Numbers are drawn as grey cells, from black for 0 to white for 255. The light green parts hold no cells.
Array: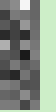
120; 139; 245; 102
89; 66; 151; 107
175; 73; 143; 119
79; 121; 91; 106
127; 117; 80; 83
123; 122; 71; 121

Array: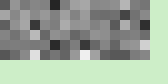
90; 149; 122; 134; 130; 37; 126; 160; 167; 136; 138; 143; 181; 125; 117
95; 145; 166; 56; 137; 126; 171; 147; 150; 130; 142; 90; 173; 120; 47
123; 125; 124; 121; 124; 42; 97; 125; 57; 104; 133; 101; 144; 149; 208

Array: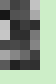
115; 65; 77; 194
195; 36; 60; 46
69; 73; 64; 132
89; 34; 51; 48

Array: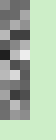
140; 105; 109
121; 172; 145
92; 135; 178
178; 79; 101
129; 118; 99
108; 187; 125

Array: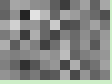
107; 166; 162; 142; 139; 94; 60; 124; 161; 98; 167
168; 208; 149; 152; 104; 202; 75; 82; 129; 162; 119
174; 92; 153; 127; 63; 111; 177; 109; 148; 88; 158
128; 100; 48; 85; 134; 150; 68; 174; 92; 114; 161

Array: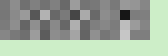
120; 141; 112; 128; 114; 128; 105; 156; 116; 120; 137; 121; 153; 149; 134
123; 142; 101; 143; 102; 137; 103; 175; 103; 127; 135; 124; 189; 155; 133
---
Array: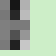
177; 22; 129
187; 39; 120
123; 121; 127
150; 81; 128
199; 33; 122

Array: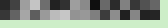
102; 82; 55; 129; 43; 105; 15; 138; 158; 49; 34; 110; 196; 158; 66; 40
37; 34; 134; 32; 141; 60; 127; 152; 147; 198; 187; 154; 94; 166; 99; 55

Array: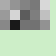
216; 121; 131; 148; 171
192; 126; 92; 213; 154
146; 114; 115; 25; 136

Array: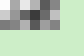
134; 91; 180; 232; 169; 252
192; 107; 59; 99; 151; 204
131; 158; 89; 177; 132; 123

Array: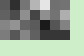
115; 112; 229; 181; 117; 47; 90
174; 115; 143; 69; 143; 76; 97
130; 85; 26; 91; 101; 147; 133
54; 54; 54; 96; 133; 87; 124

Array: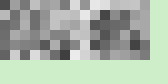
163; 197; 194; 188; 222; 231; 148; 218; 123; 166; 158; 191; 120; 159; 77
168; 155; 99; 139; 70; 183; 231; 190; 195; 194; 146; 111; 168; 112; 185
168; 171; 108; 105; 97; 87; 196; 164; 174; 194; 152; 111; 175; 118; 105
168; 100; 166; 113; 84; 144; 193; 197; 132; 131; 162; 133; 155; 170; 109
114; 67; 142; 131; 103; 77; 216; 133; 93; 173; 88; 125; 129; 136; 114
123; 144; 159; 166; 129; 185; 211; 235; 63; 109; 165; 219; 104; 205; 99

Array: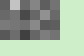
115; 94; 133; 105; 195; 97
105; 145; 103; 73; 116; 105
94; 91; 137; 112; 118; 122
115; 125; 102; 64; 109; 88

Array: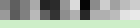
204; 188; 161; 205; 139; 5; 219; 150; 43; 35; 170; 126; 95; 129
233; 226; 187; 176; 175; 39; 176; 142; 51; 96; 185; 128; 92; 154
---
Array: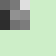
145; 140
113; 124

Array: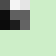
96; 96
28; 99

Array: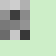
61; 138
127; 147

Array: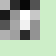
149; 255
166; 241

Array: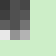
80; 86
81; 115

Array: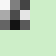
75; 229
19; 89

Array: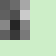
78; 203
37; 131

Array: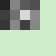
112; 216
135; 63
